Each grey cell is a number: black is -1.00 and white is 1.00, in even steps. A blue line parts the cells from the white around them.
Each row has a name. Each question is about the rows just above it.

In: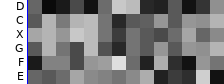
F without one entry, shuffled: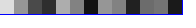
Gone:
[0.24]
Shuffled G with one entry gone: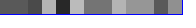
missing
[-0.36]
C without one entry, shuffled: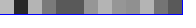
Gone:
[-0.25]
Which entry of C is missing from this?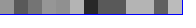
[-0.04]

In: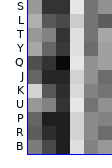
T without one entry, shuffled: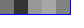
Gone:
[0.75]
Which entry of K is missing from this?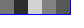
[0.70]

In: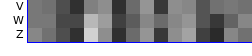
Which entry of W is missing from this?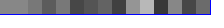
[0.23]
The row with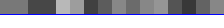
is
W
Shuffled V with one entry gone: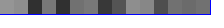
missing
[0.00]

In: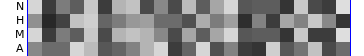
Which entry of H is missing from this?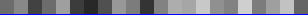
[-0.64]
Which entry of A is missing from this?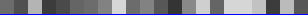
[-0.09]
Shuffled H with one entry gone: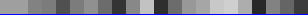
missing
[-0.48]

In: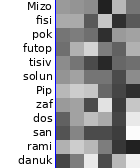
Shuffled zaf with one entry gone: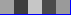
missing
[0.77]
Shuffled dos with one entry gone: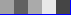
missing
[0.49]
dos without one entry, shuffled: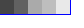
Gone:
[0.27]
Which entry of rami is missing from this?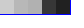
[-0.02]
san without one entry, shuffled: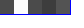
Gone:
[0.04]
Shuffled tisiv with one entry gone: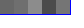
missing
[-0.69]
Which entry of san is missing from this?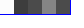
[-0.35]

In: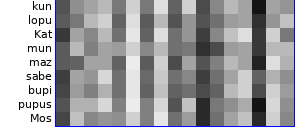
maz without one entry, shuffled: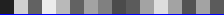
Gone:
[0.39]
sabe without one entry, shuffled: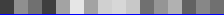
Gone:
[-0.18]
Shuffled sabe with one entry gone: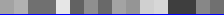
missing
[0.57]
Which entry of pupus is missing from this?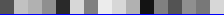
[0.34]

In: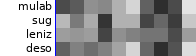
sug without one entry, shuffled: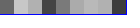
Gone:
[-0.59]
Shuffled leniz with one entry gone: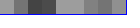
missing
[0.18]

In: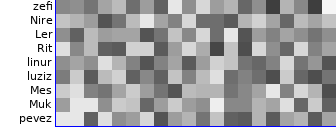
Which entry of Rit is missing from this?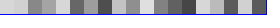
[0.35]
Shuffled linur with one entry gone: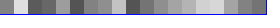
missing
[0.18]
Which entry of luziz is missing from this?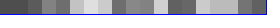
[-0.03]

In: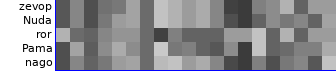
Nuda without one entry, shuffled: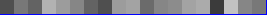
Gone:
[-0.32]
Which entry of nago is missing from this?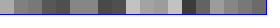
[0.46]
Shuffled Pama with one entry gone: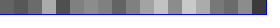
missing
[-0.27]
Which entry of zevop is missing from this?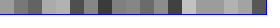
[-0.11]
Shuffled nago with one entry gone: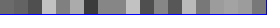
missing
[-0.43]

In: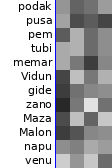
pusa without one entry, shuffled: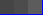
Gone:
[0.27]
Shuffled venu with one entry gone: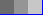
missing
[0.61]

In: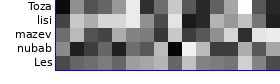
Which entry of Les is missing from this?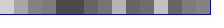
[0.24]
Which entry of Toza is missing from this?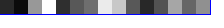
[-0.25]
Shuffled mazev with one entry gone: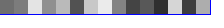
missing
[-0.57]

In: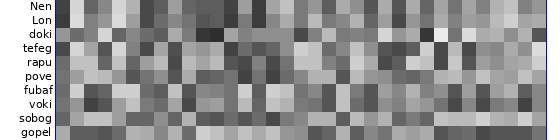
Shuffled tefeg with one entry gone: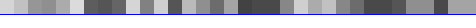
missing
[-0.38]
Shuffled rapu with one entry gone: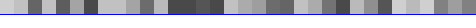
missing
[0.57]

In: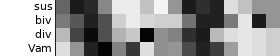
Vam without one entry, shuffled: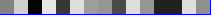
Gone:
[-0.52]
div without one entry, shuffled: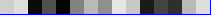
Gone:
[0.40]
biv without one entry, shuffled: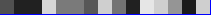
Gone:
[0.85]
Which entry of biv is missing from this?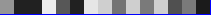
[0.68]
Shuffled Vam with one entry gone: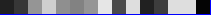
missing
[0.23]
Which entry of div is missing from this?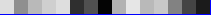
[-0.91]
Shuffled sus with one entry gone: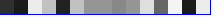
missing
[-0.68]

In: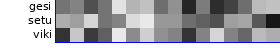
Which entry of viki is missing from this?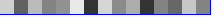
[-0.54]
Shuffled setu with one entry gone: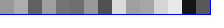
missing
[0.03]
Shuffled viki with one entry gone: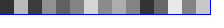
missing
[0.62]
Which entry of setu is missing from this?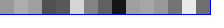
[0.72]
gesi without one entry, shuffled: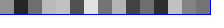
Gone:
[-0.03]
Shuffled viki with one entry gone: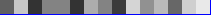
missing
[0.09]
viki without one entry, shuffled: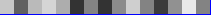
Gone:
[-0.19]

